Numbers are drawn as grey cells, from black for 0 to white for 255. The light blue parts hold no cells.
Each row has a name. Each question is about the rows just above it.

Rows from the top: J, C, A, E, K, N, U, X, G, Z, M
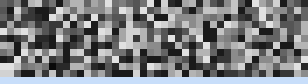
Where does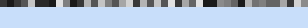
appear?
N
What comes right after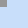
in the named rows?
180
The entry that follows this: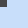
114
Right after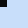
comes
41

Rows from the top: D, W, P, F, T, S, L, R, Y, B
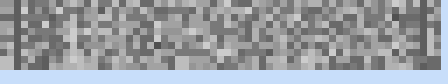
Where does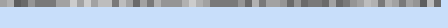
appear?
T
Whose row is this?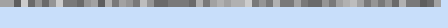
W
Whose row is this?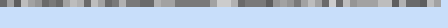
R
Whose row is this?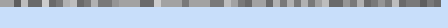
F
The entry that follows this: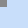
162

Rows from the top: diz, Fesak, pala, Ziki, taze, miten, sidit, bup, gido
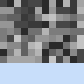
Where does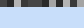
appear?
diz
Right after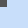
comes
70

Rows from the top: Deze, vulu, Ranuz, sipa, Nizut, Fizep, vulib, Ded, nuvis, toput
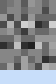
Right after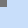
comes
134
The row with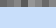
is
Deze
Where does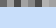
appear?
toput
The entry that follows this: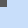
150
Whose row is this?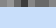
Nizut
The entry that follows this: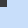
134

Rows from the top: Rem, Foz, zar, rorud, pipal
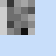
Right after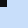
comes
178
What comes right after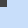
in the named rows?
124
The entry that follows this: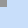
166
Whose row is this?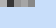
Rem
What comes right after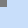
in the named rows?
110
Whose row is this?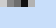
pipal
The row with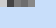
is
rorud

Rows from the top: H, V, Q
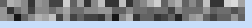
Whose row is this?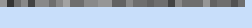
V
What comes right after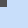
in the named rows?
110
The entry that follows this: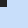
110
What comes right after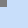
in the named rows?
22

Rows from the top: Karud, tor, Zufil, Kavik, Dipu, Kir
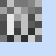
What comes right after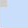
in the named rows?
92
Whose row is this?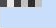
Dipu
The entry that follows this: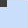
193

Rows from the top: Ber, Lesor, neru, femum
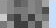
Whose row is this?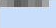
Ber
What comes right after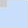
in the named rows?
91
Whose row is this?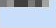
femum
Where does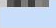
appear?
neru
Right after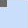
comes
134

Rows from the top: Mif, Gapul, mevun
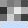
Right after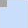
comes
231
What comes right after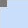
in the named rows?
138
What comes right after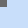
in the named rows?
207
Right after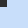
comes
166
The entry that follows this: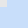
180

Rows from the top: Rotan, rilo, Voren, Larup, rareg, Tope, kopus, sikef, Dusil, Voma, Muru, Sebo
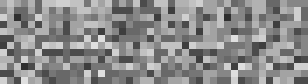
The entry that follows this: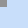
178
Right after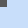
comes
75

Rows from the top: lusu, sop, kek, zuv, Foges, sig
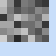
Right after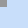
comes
166
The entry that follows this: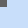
136
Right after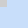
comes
122
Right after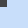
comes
55

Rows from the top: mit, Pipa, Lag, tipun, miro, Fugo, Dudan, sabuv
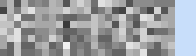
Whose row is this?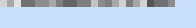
miro
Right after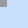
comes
85

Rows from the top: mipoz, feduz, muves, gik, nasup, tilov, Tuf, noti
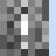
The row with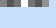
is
nasup
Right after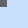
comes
115
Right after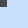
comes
131

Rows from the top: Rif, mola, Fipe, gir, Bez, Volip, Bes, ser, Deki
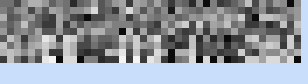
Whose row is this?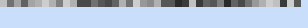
Bes
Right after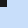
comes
164

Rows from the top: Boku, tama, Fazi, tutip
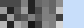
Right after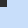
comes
157
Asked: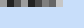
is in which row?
tama
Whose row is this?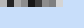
tutip
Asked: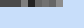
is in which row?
Boku
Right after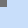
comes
102
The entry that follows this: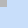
35

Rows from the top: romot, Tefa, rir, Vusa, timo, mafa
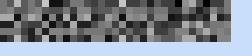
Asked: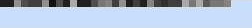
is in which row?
Vusa
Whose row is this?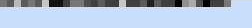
romot
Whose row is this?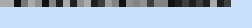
rir
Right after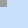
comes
131
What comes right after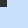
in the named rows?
63
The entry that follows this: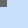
63

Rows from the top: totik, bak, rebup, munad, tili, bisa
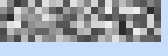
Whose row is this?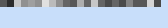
rebup
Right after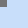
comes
144
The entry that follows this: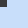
87

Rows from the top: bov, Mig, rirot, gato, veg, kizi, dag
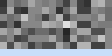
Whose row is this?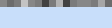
rirot
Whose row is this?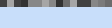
Mig
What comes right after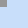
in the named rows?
224
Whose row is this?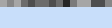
veg
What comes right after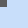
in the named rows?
108

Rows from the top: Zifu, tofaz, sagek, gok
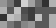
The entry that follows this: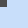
61
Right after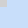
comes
161
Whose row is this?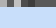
tofaz
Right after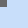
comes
49
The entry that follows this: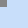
149
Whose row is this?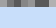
gok

